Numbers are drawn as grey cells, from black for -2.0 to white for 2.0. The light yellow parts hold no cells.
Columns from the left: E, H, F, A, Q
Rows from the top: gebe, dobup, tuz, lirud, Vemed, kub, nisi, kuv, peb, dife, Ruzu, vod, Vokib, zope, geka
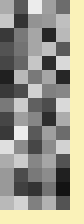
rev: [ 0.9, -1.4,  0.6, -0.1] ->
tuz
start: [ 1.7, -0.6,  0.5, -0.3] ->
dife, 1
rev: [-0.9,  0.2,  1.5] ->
Ruzu
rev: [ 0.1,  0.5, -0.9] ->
peb
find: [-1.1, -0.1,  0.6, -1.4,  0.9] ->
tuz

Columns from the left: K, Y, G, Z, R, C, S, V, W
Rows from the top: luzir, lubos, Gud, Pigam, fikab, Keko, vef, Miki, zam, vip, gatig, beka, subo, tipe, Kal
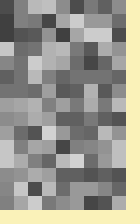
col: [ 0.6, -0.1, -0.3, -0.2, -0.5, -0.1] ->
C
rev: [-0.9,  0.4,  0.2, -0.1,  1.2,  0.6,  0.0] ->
Kal
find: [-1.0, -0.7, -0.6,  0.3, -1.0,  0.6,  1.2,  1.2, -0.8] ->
Gud
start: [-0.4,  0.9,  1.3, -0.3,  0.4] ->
beka, 3
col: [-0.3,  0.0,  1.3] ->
C
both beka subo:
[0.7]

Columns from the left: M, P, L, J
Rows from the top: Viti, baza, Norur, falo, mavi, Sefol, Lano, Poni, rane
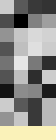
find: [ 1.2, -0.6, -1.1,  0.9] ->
Poni
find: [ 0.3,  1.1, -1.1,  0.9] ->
rane
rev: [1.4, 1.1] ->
Norur
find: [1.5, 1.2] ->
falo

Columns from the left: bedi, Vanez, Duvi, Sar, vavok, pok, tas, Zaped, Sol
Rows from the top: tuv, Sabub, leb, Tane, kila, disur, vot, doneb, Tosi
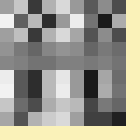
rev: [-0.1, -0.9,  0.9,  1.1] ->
doneb
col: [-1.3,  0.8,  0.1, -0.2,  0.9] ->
Sar
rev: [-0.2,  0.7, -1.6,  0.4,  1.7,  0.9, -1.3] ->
vot
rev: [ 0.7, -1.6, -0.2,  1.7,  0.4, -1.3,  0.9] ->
Sabub

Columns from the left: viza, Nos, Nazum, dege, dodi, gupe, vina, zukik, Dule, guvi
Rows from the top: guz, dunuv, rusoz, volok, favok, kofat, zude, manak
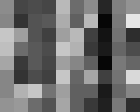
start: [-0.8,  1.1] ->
volok, 3
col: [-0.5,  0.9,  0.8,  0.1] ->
gupe
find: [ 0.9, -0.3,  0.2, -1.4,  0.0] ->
guz

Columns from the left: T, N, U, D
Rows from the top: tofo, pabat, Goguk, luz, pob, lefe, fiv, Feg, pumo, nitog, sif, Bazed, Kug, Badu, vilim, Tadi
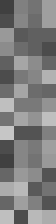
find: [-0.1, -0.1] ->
Feg
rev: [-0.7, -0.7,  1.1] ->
nitog
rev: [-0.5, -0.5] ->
Goguk
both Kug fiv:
[-0.4]

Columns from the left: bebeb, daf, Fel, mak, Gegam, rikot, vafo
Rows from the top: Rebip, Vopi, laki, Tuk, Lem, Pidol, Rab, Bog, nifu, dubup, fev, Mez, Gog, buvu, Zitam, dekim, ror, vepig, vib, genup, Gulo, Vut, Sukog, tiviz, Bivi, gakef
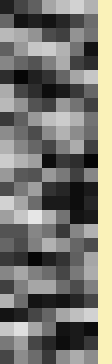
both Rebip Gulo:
[0.6]
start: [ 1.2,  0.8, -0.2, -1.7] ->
Tuk, 3

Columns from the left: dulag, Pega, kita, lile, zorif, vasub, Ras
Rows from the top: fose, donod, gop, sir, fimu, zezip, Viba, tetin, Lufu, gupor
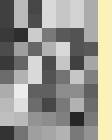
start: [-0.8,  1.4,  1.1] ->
donod, 2
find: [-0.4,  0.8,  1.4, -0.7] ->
sir

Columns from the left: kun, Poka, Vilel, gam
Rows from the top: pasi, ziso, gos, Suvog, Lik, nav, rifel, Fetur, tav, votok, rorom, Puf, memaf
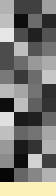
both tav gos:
[-1.5]
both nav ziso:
[-0.3]
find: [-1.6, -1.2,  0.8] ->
rorom
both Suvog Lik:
[-0.8]
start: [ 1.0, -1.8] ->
ziso, 0
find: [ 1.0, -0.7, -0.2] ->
Suvog
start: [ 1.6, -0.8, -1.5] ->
gos, 0

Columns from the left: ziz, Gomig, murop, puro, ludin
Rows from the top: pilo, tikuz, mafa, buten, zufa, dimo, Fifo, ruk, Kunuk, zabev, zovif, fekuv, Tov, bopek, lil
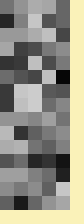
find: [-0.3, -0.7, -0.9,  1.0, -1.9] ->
dimo
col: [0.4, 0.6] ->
ziz
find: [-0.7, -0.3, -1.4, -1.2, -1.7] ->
fekuv
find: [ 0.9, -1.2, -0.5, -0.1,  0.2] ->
zabev
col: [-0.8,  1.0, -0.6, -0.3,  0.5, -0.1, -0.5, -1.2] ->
puro

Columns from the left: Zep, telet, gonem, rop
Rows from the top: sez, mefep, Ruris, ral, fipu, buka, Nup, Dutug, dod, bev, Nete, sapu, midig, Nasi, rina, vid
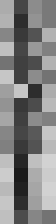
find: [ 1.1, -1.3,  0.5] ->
rina
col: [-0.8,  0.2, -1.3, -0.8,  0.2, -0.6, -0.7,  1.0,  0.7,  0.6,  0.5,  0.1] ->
gonem

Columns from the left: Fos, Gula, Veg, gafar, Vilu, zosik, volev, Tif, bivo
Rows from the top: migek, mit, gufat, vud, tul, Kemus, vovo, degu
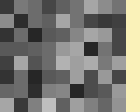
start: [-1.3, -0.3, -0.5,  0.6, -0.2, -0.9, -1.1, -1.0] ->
mit, 1
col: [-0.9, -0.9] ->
bivo
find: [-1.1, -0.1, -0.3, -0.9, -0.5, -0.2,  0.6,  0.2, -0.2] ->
migek
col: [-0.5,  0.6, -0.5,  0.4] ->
Vilu
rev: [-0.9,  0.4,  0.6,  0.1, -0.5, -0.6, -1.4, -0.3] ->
gufat
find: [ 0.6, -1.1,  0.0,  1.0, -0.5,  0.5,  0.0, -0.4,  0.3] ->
degu
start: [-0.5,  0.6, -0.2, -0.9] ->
mit, 3

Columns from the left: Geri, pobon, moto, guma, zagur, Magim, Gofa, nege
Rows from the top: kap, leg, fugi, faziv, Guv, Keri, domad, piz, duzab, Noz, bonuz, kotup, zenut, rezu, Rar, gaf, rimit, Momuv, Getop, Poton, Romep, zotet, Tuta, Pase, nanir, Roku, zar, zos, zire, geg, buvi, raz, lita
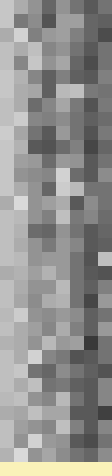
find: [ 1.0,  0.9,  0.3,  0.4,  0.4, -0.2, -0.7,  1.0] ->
Getop
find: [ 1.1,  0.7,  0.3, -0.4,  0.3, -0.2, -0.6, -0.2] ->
kap
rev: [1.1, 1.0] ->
zar
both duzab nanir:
[-0.2]
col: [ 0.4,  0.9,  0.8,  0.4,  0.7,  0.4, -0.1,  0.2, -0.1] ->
zagur
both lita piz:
[0.6]

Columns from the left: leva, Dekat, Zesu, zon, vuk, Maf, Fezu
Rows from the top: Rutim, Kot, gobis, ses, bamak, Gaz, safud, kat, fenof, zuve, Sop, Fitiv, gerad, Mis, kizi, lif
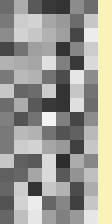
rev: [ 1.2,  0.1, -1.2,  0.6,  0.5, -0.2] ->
ses
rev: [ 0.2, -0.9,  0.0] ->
fenof
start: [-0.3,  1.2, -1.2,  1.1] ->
safud, 2
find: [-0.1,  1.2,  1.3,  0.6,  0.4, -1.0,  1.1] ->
Sop
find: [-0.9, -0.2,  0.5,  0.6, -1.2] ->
ses
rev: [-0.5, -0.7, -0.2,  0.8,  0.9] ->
zuve

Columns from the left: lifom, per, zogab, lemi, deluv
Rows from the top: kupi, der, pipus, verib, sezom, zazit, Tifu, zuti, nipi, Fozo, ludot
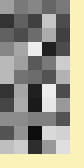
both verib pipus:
[-0.8]
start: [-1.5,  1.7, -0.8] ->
Tifu, 2
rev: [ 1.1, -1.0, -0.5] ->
der
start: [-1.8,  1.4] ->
Fozo, 2

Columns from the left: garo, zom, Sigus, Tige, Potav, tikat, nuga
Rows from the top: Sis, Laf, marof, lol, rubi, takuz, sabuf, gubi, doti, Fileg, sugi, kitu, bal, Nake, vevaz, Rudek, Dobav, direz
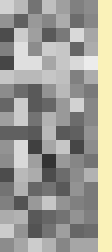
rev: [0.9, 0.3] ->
sabuf
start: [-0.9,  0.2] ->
sugi, 5
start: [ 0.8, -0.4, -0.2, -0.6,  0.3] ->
Nake, 1
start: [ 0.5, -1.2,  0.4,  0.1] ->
kitu, 2
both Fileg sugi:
[0.3]
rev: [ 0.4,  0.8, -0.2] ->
doti
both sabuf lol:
[0.2]

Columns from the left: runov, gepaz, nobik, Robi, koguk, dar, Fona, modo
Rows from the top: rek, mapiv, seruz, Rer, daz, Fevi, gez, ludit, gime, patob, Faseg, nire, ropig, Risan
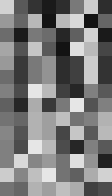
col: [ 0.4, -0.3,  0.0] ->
runov
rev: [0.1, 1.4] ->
nire
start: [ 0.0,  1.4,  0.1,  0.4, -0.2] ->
nire, 0

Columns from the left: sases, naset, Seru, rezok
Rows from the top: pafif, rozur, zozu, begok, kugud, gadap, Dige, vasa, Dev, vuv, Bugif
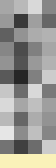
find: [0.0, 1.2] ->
gadap
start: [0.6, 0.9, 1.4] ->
pafif, 0
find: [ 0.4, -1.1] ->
rozur

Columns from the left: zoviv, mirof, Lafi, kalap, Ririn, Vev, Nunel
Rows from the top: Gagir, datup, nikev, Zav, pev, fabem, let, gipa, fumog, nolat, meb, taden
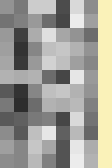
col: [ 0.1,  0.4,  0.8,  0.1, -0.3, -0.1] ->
Lafi
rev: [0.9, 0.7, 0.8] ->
gipa
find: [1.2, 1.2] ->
Gagir

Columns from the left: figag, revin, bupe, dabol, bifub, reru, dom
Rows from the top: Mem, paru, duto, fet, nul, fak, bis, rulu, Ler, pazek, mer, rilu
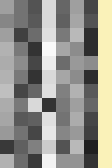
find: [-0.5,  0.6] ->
paru
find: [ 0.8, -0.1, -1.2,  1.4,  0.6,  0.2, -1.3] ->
fak
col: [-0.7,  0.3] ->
bifub
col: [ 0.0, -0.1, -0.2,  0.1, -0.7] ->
bifub
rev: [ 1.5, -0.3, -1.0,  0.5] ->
duto

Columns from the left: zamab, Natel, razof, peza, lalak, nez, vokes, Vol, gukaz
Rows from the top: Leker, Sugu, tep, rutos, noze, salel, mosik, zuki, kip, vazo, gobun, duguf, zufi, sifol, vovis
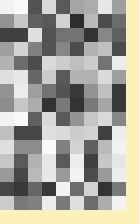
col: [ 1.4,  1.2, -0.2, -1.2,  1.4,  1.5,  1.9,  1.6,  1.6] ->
peza
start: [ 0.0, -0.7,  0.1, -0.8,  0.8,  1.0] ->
rutos, 2
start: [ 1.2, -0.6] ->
salel, 3
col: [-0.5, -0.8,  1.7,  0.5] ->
gukaz

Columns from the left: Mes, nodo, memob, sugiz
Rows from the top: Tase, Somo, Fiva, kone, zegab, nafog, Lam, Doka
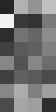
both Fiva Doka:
[-1.3]
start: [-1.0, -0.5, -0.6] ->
nafog, 0
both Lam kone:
[0.0]

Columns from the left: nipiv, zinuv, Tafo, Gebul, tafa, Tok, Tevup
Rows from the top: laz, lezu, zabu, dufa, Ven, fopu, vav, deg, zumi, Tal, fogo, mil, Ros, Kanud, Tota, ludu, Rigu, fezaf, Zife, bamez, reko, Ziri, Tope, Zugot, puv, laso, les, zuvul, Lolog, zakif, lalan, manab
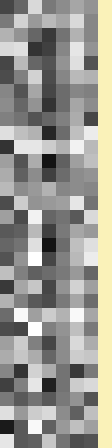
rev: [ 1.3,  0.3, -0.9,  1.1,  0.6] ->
reko
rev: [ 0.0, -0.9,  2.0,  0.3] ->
Zife
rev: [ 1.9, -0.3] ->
Tope

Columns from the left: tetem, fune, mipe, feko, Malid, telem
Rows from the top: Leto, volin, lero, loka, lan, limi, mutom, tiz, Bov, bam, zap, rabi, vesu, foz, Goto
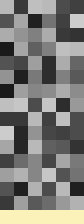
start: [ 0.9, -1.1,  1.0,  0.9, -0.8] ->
Leto, 0
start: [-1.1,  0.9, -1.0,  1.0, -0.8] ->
Bov, 1
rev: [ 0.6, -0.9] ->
rabi
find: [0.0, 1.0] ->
loka
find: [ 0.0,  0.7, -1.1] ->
lero

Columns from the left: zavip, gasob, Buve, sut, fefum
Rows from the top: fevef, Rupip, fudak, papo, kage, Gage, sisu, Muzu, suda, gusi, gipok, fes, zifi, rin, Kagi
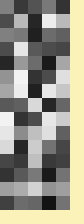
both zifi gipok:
[-0.2]
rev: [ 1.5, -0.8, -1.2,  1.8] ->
Gage
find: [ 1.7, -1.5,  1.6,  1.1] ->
sisu
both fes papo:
[-0.9]
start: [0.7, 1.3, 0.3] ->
rin, 1

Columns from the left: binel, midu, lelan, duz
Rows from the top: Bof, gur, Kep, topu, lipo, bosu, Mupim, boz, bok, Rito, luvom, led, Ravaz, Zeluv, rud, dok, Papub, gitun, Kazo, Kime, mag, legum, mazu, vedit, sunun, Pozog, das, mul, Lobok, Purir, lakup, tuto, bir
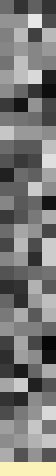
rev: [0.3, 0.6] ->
Papub
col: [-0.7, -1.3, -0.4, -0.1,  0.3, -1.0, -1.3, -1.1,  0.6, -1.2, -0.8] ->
binel
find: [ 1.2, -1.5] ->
mul

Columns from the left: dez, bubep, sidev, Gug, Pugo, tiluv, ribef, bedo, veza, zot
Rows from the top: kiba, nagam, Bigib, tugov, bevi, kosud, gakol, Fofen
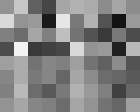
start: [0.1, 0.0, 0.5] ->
bevi, 3
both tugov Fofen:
[0.3]
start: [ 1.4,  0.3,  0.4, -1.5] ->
tugov, 5
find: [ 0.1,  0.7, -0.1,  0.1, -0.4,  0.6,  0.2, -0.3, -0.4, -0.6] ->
kosud
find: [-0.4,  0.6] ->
kosud
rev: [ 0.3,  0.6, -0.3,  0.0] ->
Fofen
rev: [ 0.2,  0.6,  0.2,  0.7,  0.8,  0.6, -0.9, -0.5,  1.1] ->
kiba

